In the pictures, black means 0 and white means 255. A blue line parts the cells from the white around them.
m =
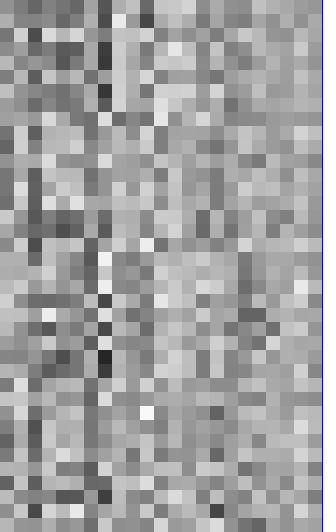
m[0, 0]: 145
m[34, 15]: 132
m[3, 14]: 132
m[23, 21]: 203
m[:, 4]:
[116, 104, 182, 90, 86, 157, 113, 114, 169, 183, 186, 148, 185, 203, 170, 100, 78, 182, 161, 153, 148, 112, 170, 142, 145, 78, 107, 179, 145, 181, 175, 165, 219, 126, 187, 86, 186, 141]
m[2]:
[118, 208, 76, 218, 182, 213, 150, 125, 194, 192, 210, 129, 163, 143, 161, 125, 167, 200, 184, 149, 145, 184, 167]
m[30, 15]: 151
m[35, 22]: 126
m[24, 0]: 157
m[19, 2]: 178
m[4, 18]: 156
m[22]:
[192, 191, 159, 237, 170, 150, 114, 223, 161, 113, 132, 160, 175, 162, 203, 165, 171, 100, 100, 173, 179, 167, 168]
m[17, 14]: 157
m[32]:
[122, 196, 107, 180, 219, 192, 140, 161, 180, 118, 199, 122, 148, 147, 170, 103, 160, 196, 175, 175, 171, 212, 186]
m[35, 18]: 194
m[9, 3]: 178
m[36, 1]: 199
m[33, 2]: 150
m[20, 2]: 153
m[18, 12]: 176
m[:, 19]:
[177, 145, 149, 170, 179, 168, 153, 164, 154, 155, 155, 186, 174, 191, 163, 141, 126, 182, 168, 177, 168, 153, 173, 112, 213, 150, 167, 169, 178, 172, 180, 185, 175, 165, 170, 144, 181, 164]
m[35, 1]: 138
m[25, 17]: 153
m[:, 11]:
[197, 171, 129, 182, 202, 130, 209, 222, 230, 127, 127, 196, 124, 162, 140, 202, 181, 115, 185, 208, 182, 230, 160, 179, 195, 174, 210, 146, 170, 137, 128, 154, 122, 190, 129, 186, 124, 214]
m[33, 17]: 115
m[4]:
[184, 134, 150, 139, 86, 122, 167, 57, 201, 166, 132, 202, 197, 204, 138, 180, 145, 125, 156, 179, 159, 170, 148]
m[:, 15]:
[171, 165, 125, 195, 180, 118, 212, 174, 170, 141, 116, 157, 123, 124, 124, 182, 174, 129, 178, 182, 204, 160, 165, 165, 207, 194, 199, 140, 180, 99, 151, 137, 103, 196, 132, 189, 69, 219]
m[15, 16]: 131
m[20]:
[186, 201, 153, 180, 148, 167, 107, 238, 137, 133, 156, 182, 202, 177, 215, 204, 169, 108, 137, 168, 159, 233, 186]
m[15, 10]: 139
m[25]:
[133, 132, 149, 119, 78, 118, 176, 38, 184, 150, 122, 174, 210, 190, 124, 194, 132, 153, 198, 150, 175, 172, 155]
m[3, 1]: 158
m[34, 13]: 171
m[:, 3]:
[129, 139, 218, 125, 139, 197, 125, 134, 216, 178, 184, 219, 196, 163, 222, 127, 111, 192, 190, 208, 180, 106, 237, 87, 201, 119, 92, 164, 184, 155, 198, 201, 180, 201, 181, 136, 212, 174]
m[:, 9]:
[192, 154, 192, 175, 166, 177, 174, 166, 134, 141, 175, 158, 161, 151, 186, 174, 177, 165, 124, 151, 133, 169, 113, 165, 134, 150, 156, 154, 137, 146, 160, 173, 118, 139, 190, 139, 147, 145]
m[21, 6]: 188

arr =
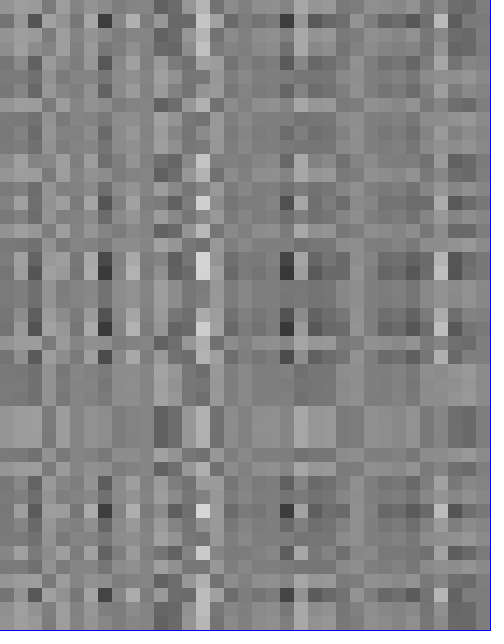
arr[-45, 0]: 148
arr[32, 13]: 119
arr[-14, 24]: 122
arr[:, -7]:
[135, 108, 134, 128, 118, 129, 122, 135, 129, 124, 128, 125, 135, 126, 116, 125, 132, 131, 112, 107, 128, 127, 115, 107, 136, 113, 130, 129, 131, 136, 136, 136, 130, 136, 120, 126, 108, 123, 129, 121, 129, 136, 111, 131, 133]
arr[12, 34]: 126
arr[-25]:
[122, 126, 111, 147, 125, 132, 135, 114, 140, 145, 133, 158, 141, 119, 124, 151, 124, 135, 126, 127, 120, 120, 116, 118, 136, 142, 127, 124, 128, 117, 136, 146, 139, 146, 136]
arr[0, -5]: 120
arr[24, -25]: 133
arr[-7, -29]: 131
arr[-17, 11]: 162
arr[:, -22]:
[150, 106, 150, 141, 112, 118, 115, 151, 119, 117, 119, 137, 151, 118, 124, 118, 148, 119, 117, 107, 119, 119, 110, 106, 151, 109, 119, 119, 119, 151, 151, 151, 119, 151, 114, 118, 111, 116, 119, 131, 119, 151, 107, 145, 149]
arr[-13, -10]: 142
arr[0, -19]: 140
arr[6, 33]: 137
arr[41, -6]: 147
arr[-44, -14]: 150
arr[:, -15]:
[131, 62, 129, 112, 90, 124, 101, 132, 126, 108, 121, 104, 131, 114, 80, 111, 123, 127, 69, 56, 120, 118, 83, 57, 134, 76, 128, 124, 128, 133, 133, 134, 126, 133, 96, 116, 60, 105, 126, 93, 122, 133, 69, 119, 127]
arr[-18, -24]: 160
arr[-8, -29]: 144
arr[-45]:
[148, 157, 155, 122, 157, 132, 147, 139, 125, 132, 133, 97, 107, 150, 180, 114, 140, 128, 142, 143, 131, 167, 149, 152, 121, 125, 143, 141, 135, 145, 120, 136, 109, 105, 126]
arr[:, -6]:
[145, 88, 145, 132, 102, 119, 108, 147, 120, 112, 118, 126, 146, 114, 108, 114, 141, 121, 99, 87, 117, 117, 99, 86, 147, 95, 121, 119, 121, 146, 147, 146, 120, 147, 105, 116, 91, 110, 120, 118, 119, 147, 91, 137, 143]
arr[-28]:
[121, 120, 113, 146, 121, 133, 130, 122, 141, 141, 134, 162, 149, 119, 112, 152, 127, 136, 127, 126, 127, 114, 119, 119, 140, 142, 126, 125, 131, 121, 141, 141, 146, 152, 138]
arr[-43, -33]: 154
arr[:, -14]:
[167, 150, 168, 168, 135, 117, 131, 167, 115, 126, 118, 168, 167, 124, 166, 126, 168, 114, 164, 158, 120, 121, 139, 155, 165, 142, 112, 116, 113, 167, 166, 166, 114, 166, 133, 122, 162, 128, 116, 167, 118, 166, 146, 168, 168]
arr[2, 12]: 107
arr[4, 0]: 118
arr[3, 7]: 120
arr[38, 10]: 133
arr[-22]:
[116, 153, 83, 162, 150, 118, 170, 58, 133, 178, 123, 149, 100, 106, 205, 160, 104, 123, 114, 124, 57, 155, 88, 105, 107, 147, 126, 100, 107, 86, 109, 190, 88, 116, 121]
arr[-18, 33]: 150
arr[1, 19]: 123
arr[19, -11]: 106
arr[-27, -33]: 100
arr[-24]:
[122, 126, 111, 147, 126, 131, 136, 114, 140, 145, 132, 157, 141, 119, 127, 152, 124, 135, 126, 127, 118, 121, 115, 117, 135, 142, 127, 123, 127, 117, 136, 146, 137, 145, 135]
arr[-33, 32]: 109
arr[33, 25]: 124
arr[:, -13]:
[149, 89, 147, 136, 103, 117, 108, 150, 118, 111, 117, 129, 149, 114, 111, 112, 144, 119, 102, 89, 116, 115, 99, 88, 150, 96, 118, 117, 118, 150, 150, 150, 118, 150, 106, 114, 94, 110, 118, 120, 117, 150, 92, 141, 146]

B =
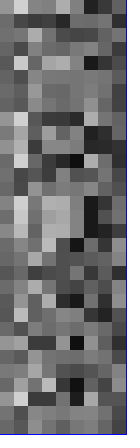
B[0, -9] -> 149
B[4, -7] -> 102
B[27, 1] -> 160
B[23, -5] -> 118
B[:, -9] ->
[149, 108, 112, 101, 88, 99, 106, 99, 149, 122, 145, 106, 112, 104, 131, 109, 136, 107, 103, 86, 107, 89, 86, 105, 149, 102, 121, 104, 149, 115, 104]
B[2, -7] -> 172
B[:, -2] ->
[57, 116, 98, 102, 53, 116, 113, 102, 116, 46, 42, 109, 116, 98, 53, 81, 35, 53, 98, 91, 77, 48, 35, 105, 94, 114, 101, 68, 84, 113, 101]
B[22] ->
[86, 187, 96, 111, 134, 127, 54, 35, 82]
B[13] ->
[104, 73, 147, 111, 124, 119, 134, 98, 80]
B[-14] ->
[107, 134, 112, 186, 78, 21, 108, 53, 142]
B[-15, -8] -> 184
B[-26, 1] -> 78
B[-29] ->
[112, 118, 172, 114, 75, 69, 72, 98, 116]
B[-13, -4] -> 82
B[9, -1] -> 101
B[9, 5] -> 130
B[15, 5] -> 131
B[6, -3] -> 125
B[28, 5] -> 29
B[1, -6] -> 64
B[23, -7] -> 125
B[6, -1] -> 65
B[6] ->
[106, 94, 152, 106, 104, 117, 125, 113, 65]
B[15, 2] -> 112
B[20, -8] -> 131
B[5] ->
[99, 78, 134, 120, 119, 117, 121, 116, 91]
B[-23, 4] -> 57
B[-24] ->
[99, 88, 138, 117, 106, 115, 144, 102, 66]
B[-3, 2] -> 59
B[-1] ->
[104, 87, 142, 115, 95, 119, 126, 101, 67]
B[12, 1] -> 71
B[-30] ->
[108, 71, 59, 64, 40, 109, 107, 116, 47]

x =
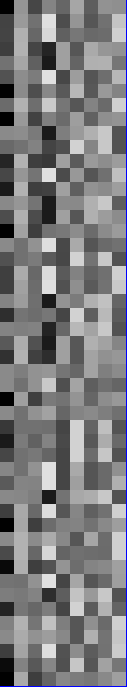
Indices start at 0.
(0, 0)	1
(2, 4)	96
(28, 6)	102
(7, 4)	118
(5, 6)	85
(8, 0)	1
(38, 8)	208
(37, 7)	137
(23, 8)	82
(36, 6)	96
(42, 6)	153
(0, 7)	146
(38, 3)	171
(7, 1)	178
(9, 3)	26
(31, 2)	97
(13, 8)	158
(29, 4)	102
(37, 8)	158
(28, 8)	152
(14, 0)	137
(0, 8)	143
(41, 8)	158
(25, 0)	49
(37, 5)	131
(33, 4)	69
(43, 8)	99
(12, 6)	85
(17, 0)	138
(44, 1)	178
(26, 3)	150
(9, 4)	126
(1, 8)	196
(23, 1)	127
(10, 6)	133
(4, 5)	100
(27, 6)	94
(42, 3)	45
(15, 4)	160
